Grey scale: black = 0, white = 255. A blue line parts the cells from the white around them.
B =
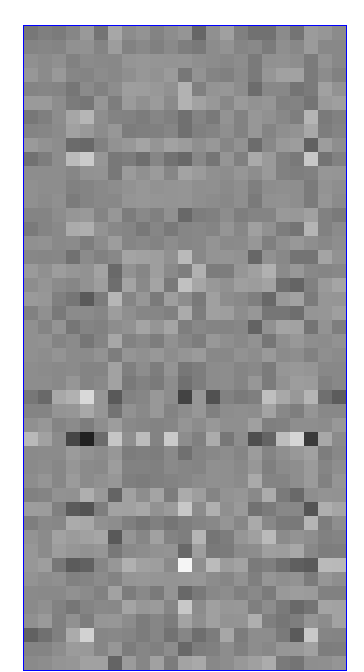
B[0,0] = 119
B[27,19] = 126
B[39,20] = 123
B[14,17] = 145
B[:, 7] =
[140, 130, 149, 143, 158, 155, 130, 124, 152, 124, 155, 146, 149, 124, 133, 133, 164, 146, 164, 133, 143, 146, 130, 149, 127, 121, 130, 146, 137, 143, 124, 130, 127, 161, 161, 127, 149, 137, 177, 149, 124, 164, 140, 133, 124, 155]
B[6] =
[119, 127, 141, 166, 182, 142, 131, 130, 124, 134, 128, 112, 132, 121, 147, 130, 151, 145, 136, 126, 181, 122, 129]
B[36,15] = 150
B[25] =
[141, 141, 137, 150, 132, 137, 162, 121, 130, 122, 141, 112, 125, 140, 141, 133, 151, 123, 146, 157, 155, 129, 136]
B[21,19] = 162
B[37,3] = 150
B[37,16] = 141
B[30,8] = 127
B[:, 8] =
[147, 137, 151, 151, 157, 144, 124, 127, 164, 110, 144, 151, 151, 137, 120, 137, 161, 134, 137, 151, 134, 164, 137, 144, 141, 130, 134, 137, 134, 188, 127, 130, 124, 141, 168, 117, 134, 141, 161, 151, 137, 151, 124, 124, 134, 134]
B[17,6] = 105
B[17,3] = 150
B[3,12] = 147
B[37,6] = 120
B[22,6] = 167
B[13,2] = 141
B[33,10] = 124
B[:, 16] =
[113, 137, 122, 122, 108, 146, 151, 151, 108, 170, 141, 127, 122, 132, 160, 151, 103, 160, 156, 127, 151, 99, 146, 141, 137, 151, 127, 141, 160, 79, 156, 151, 170, 137, 113, 170, 160, 141, 122, 127, 137, 127, 175, 141, 141, 160]
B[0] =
[119, 127, 123, 134, 153, 116, 167, 140, 147, 131, 141, 149, 102, 144, 160, 128, 113, 113, 139, 116, 155, 150, 139]
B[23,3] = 139
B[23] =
[144, 141, 148, 139, 139, 147, 125, 149, 144, 152, 141, 149, 155, 136, 136, 146, 141, 154, 139, 142, 129, 143, 139]
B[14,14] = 149
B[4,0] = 132
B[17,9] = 158
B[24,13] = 140
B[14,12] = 136
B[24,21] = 136
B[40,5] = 129
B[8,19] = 157
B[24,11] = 119
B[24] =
[141, 139, 137, 139, 132, 132, 162, 127, 141, 125, 148, 119, 125, 140, 141, 133, 137, 123, 150, 152, 149, 136, 136]
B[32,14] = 143
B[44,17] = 136

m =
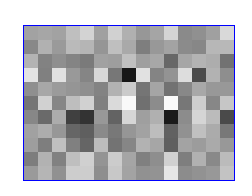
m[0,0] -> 162
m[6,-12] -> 64
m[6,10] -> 26
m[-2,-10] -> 148
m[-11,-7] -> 151
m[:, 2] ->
[162, 154, 143, 225, 155, 134, 172, 151, 192, 129, 145]
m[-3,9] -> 166
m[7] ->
[161, 173, 151, 102, 95, 138, 120, 150, 162, 189, 97, 145, 192, 171, 120]
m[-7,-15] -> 143
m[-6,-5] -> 250
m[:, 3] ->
[191, 186, 132, 153, 149, 190, 64, 102, 128, 191, 205]
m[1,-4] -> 139
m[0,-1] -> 217
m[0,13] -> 160
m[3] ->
[227, 128, 225, 153, 133, 216, 119, 23, 225, 132, 147, 221, 75, 178, 142]
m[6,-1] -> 74
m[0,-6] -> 165
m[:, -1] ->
[217, 184, 114, 142, 152, 198, 74, 120, 152, 187, 195]
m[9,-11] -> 208
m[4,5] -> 131
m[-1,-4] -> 140
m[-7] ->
[143, 167, 155, 149, 143, 131, 178, 203, 117, 165, 114, 136, 168, 152, 152]
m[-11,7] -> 176
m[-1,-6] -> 147
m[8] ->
[158, 126, 192, 128, 101, 188, 115, 134, 178, 166, 95, 163, 156, 170, 152]
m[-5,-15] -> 135
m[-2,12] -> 177
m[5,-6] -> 140
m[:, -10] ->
[160, 149, 161, 216, 131, 128, 152, 138, 188, 148, 142]
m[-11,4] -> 211
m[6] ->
[135, 106, 172, 64, 51, 152, 99, 214, 159, 176, 26, 140, 213, 187, 74]
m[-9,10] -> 103
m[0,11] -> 138

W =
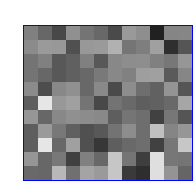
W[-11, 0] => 128
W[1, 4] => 152
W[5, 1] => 230
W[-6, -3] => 97
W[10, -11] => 103
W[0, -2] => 133
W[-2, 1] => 103
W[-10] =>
[139, 154, 152, 80, 152, 154, 177, 117, 126, 160, 47, 85]
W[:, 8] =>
[142, 126, 142, 158, 110, 94, 110, 110, 110, 62, 46]
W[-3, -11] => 230
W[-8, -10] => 88
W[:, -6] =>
[74, 177, 136, 136, 74, 115, 94, 115, 94, 198, 198]
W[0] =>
[128, 103, 72, 144, 116, 104, 74, 153, 142, 33, 133, 134]
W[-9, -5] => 141
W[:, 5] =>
[104, 154, 88, 121, 137, 72, 137, 88, 55, 104, 154]
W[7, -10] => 120
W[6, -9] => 144
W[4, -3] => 97
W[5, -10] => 152
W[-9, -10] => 88
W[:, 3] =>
[144, 80, 96, 96, 144, 160, 144, 96, 160, 64, 112]
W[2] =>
[116, 128, 88, 96, 128, 88, 136, 141, 142, 128, 119, 150]
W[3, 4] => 104
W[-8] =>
[116, 103, 88, 96, 104, 121, 136, 129, 158, 160, 90, 134]
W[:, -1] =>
[134, 85, 150, 134, 85, 166, 85, 150, 199, 117, 101]
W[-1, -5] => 58

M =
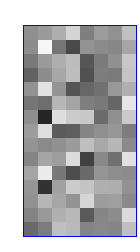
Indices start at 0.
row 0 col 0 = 143
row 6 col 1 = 37
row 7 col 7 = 124
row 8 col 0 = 148
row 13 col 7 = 219
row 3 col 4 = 81
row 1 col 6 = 135
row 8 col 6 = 183
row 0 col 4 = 127
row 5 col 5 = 121
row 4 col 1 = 226
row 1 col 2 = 117
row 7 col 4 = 133
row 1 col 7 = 166
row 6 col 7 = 202
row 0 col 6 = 145
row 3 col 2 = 167
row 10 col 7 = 140
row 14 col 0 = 106
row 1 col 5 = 139
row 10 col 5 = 149
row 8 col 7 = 138
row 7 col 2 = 91
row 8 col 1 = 138
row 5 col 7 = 230
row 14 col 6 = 133
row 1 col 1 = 246
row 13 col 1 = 153
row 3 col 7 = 196
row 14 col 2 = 191
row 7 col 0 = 156
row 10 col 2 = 120
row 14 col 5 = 136
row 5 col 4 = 126
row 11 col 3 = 204

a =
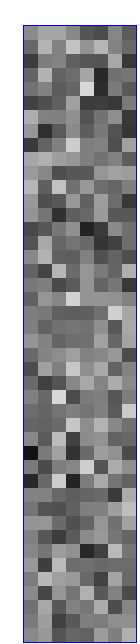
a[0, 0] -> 138
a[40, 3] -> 117
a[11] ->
[181, 95, 193, 112, 152, 110, 102, 127]
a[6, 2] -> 128
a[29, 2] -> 188
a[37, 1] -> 117
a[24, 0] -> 77
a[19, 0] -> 97
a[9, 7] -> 92
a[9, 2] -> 158
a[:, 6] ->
[134, 131, 168, 113, 122, 56, 142, 83, 80, 129, 162, 102, 108, 88, 138, 65, 99, 101, 118, 145, 208, 88, 103, 152, 99, 172, 86, 90, 136, 99, 146, 172, 116, 58, 158, 113, 118, 185, 109, 164, 130, 77, 142, 127]
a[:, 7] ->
[92, 104, 56, 118, 89, 123, 56, 54, 161, 92, 157, 127, 56, 89, 111, 110, 79, 175, 56, 130, 166, 168, 164, 76, 131, 137, 125, 202, 112, 104, 75, 142, 98, 171, 190, 161, 101, 117, 108, 106, 75, 133, 144, 176]
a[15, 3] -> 116
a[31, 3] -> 134
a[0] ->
[138, 166, 166, 135, 84, 76, 134, 92]
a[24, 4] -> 142
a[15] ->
[82, 167, 103, 116, 105, 53, 65, 110]
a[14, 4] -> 35
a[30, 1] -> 122
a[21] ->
[127, 98, 113, 117, 115, 144, 88, 168]
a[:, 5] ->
[76, 181, 85, 41, 45, 62, 115, 121, 130, 115, 150, 110, 157, 154, 58, 53, 80, 122, 100, 148, 112, 144, 162, 135, 168, 132, 127, 128, 179, 146, 157, 85, 169, 106, 128, 149, 152, 64, 105, 66, 89, 172, 124, 156]
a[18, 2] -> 73
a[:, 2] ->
[166, 130, 131, 99, 92, 97, 128, 90, 128, 158, 78, 193, 88, 49, 119, 103, 96, 182, 73, 134, 96, 113, 100, 141, 128, 84, 216, 116, 106, 188, 161, 126, 204, 104, 81, 106, 61, 156, 186, 159, 149, 89, 65, 84]
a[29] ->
[135, 90, 188, 65, 140, 146, 99, 104]
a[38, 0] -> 152
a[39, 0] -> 124
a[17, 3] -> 107
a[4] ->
[114, 130, 92, 101, 215, 45, 122, 89]
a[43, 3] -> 102
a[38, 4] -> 112
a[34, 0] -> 116

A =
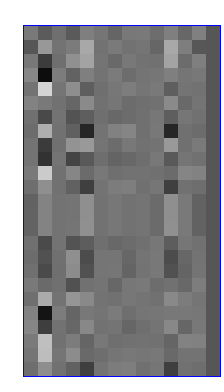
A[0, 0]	121
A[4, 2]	117
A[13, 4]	143
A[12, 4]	143
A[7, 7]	133
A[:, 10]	[127, 168, 163, 127, 94, 138, 94, 38, 153, 89, 107, 63, 143, 143, 144, 93, 76, 81, 113, 137, 120, 136, 101, 105, 63]
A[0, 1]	91
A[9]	[115, 50, 116, 68, 89, 110, 100, 104, 110, 120, 89, 117, 113, 86]
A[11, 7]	126
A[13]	[99, 131, 115, 116, 143, 114, 119, 114, 116, 107, 143, 121, 98, 86]
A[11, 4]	63
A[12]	[98, 131, 115, 116, 143, 114, 119, 114, 116, 107, 143, 121, 98, 86]
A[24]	[110, 142, 113, 97, 63, 115, 124, 126, 112, 118, 63, 113, 110, 86]
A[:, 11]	[103, 126, 108, 117, 116, 105, 118, 112, 112, 117, 133, 113, 121, 121, 121, 118, 103, 100, 104, 124, 120, 102, 130, 115, 113]
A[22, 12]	129
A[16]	[108, 81, 112, 143, 76, 117, 117, 103, 116, 120, 76, 103, 115, 86]
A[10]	[121, 203, 113, 134, 107, 120, 111, 114, 114, 112, 107, 133, 130, 86]
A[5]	[130, 121, 113, 102, 138, 113, 118, 108, 111, 113, 138, 105, 116, 86]
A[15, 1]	74
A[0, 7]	120
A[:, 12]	[128, 87, 127, 120, 114, 116, 113, 108, 122, 113, 130, 110, 98, 98, 98, 113, 115, 116, 125, 117, 119, 120, 129, 115, 110]
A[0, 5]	117
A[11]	[110, 143, 113, 97, 63, 115, 124, 126, 112, 118, 63, 113, 110, 86]
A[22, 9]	113
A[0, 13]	86
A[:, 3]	[90, 123, 144, 98, 142, 102, 83, 96, 147, 68, 134, 97, 116, 116, 117, 83, 143, 140, 81, 149, 101, 103, 124, 140, 97]
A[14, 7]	114
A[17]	[112, 74, 111, 140, 81, 117, 118, 100, 115, 120, 81, 100, 116, 86]
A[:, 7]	[120, 114, 120, 109, 125, 108, 108, 133, 120, 104, 114, 126, 114, 114, 114, 108, 103, 100, 119, 119, 111, 102, 113, 120, 126]
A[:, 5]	[117, 114, 116, 115, 111, 113, 111, 115, 116, 110, 120, 115, 114, 114, 114, 111, 117, 117, 116, 115, 116, 114, 120, 110, 115]
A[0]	[121, 91, 111, 90, 127, 117, 101, 120, 121, 109, 127, 103, 128, 86]

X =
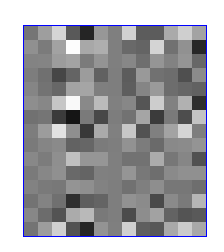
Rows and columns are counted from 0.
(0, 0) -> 117
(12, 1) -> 131
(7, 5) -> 170
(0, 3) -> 89
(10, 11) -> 144
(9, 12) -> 81
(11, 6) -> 126
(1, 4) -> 168
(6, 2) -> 59
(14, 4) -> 37
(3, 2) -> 70
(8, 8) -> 124
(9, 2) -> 143
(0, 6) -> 127
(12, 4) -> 94
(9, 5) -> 150
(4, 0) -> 133
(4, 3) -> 163
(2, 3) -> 163
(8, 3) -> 98
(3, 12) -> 139
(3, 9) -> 113
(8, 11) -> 139
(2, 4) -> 123
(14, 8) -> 95
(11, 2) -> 120
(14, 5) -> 147
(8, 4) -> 102
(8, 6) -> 126
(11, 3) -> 148
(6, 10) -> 122
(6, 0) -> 113
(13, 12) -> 89
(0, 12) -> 163
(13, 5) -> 121
